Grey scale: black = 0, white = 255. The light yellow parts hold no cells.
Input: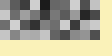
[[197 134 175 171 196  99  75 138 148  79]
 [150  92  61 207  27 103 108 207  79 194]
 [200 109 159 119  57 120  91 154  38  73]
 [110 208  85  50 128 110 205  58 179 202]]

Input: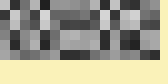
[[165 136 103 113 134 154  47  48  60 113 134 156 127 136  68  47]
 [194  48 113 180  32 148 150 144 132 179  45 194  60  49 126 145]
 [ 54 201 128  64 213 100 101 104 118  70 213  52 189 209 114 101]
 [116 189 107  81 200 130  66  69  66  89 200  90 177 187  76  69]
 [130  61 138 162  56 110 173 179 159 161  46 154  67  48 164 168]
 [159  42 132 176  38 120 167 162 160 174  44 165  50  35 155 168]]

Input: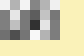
[[112  79 117 248 179 125]
 [242 179 243 133 180 240]
 [126 230 121  93 195 119]
 [127 191 121  49 228 125]]

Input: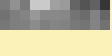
[[119 126 128 139 127 133 130 121 116 131 114]
 [123 145 122 201 202 160 154 101  84  98  54]
 [114 126 132 152 137 137 135 116 108 130 102]]

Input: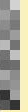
[[ 86  51]
 [135 210]
 [158 135]
 [140 121]
 [126 156]
 [186 115]
 [115 192]
 [105 110]
 [167 140]
 [136 148]
 [ 52 161]]

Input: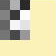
[[117  72 151]
 [ 94 177  41]
 [130  57 251]
 [101 245 227]]
